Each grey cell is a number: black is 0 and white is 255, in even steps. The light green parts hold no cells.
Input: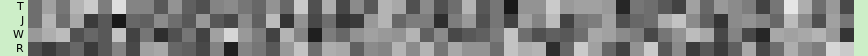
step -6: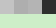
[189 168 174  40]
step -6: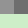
[141 104]
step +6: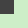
[72]

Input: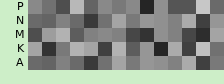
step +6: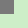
[127]
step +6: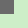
[112]
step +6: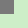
[127]
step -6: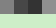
[123  65  45 138]
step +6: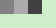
[135 177  70]
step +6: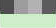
[ 84 163 184  99]

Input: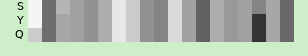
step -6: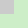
[197]
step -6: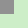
[139]
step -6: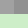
[155 139]
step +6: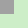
[167]
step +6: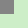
[138]
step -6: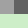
[155  92]

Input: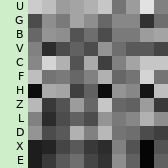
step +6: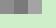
[148 128 170]
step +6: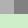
[183 135]
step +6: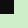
[19]
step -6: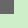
[97]
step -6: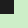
[23]

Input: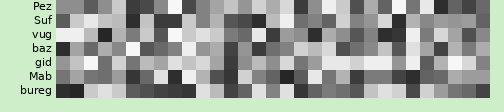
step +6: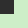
[52]
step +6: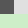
[ 92 230]

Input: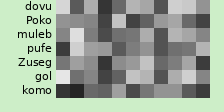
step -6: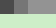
[ 69 112 141 141]
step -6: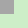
[160]
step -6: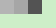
[174 160  77]
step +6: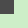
[81]
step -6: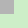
[174]
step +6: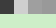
[ 66 213 165 159]
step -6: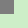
[119]

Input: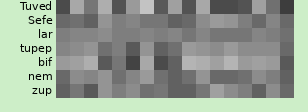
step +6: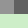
[154 103]
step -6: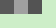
[ 83 154  77]

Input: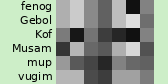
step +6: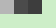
[188  81  67]
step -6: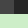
[63 32]
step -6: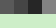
[ 83  63  32 124]
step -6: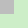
[183]
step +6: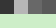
[ 59 188 110  95]
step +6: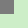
[129]

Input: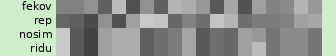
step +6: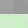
[166 158]
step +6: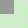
[158]
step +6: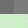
[117 130]
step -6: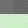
[105  97]
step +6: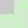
[207]

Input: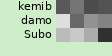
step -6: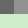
[ 97 140]
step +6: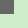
[109]
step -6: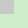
[195]
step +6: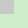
[207]

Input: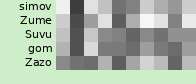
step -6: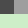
[ 69 152]
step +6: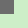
[114]
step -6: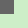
[95]
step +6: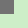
[120]
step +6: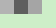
[185 100 171]
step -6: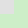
[219]
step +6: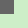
[107]

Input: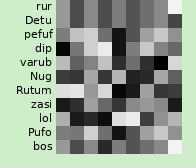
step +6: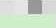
[228 234 158 221]
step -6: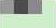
[146  70 131]
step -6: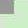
[146]
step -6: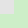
[222]
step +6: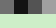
[117  25  89 166]
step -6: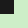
[20]
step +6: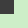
[67]

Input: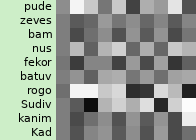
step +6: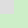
[228]
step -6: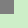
[120]
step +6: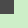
[80]
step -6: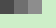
[ 68 105 135]
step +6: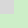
[222]
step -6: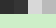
[ 40  47 210 180]

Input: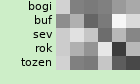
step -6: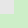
[225]
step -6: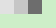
[219 192 103]
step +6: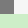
[128 252]

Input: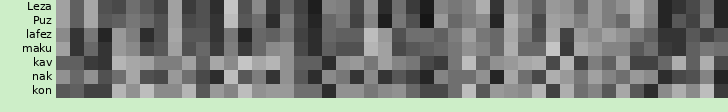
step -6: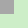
[161]
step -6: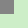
[126]

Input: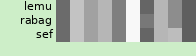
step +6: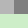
[188 133]
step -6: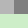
[176 121]
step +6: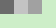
[113 201 167]
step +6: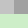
[201 167]

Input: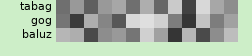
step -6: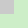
[196]
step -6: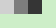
[202 119  47]
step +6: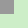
[159]
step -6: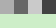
[168  97 196  60]
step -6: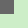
[97]

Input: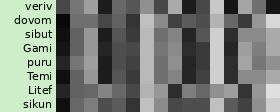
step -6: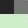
[ 31 112]
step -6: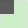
[86]
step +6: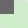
[110]
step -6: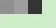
[138 152  46]

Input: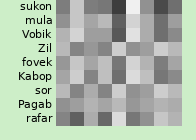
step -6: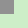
[139]
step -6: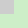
[199]

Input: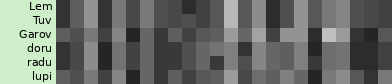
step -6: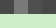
[ 66 115  73  66]
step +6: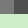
[127  85]
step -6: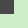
[66]
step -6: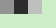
[141  38 185]
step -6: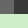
[96 51]
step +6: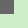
[108]

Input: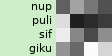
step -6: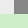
[230 129]
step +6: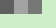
[102 169 125]
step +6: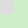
[227]
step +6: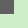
[102]

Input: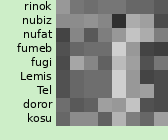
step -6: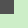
[75]
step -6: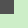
[75]
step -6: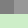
[120 146]
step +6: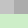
[201 178]

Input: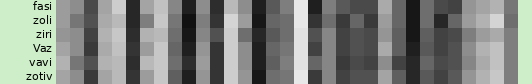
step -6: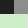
[ 25 135]
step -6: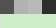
[ 75 172 179  39]

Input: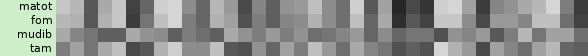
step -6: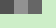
[ 75 140  96]
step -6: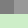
[119 147]
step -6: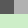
[ 82 171]

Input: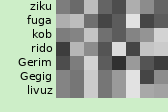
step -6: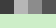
[ 55 176 134  78]
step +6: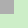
[180]
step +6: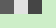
[ 98 232  75]
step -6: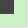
[63]
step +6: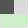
[ 90 225]

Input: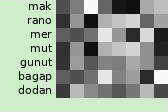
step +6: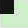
[28]
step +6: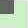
[106]
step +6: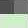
[ 85 119]
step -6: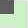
[87]
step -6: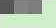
[ 81 125 119]

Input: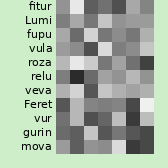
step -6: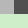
[177  74]
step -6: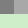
[120 162]
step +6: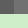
[100 119]
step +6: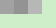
[168 153 189]
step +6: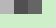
[189  86 107]
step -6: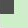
[74]
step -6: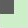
[88]

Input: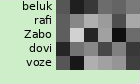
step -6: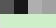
[ 80  17 169 155]
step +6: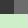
[ 62 114]
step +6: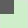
[100]
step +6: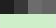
[ 37  62 114 106]
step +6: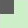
[100]
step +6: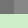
[121 141]

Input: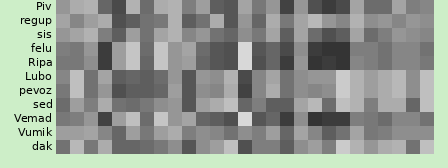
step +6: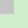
[203]
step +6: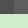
[ 86 100]

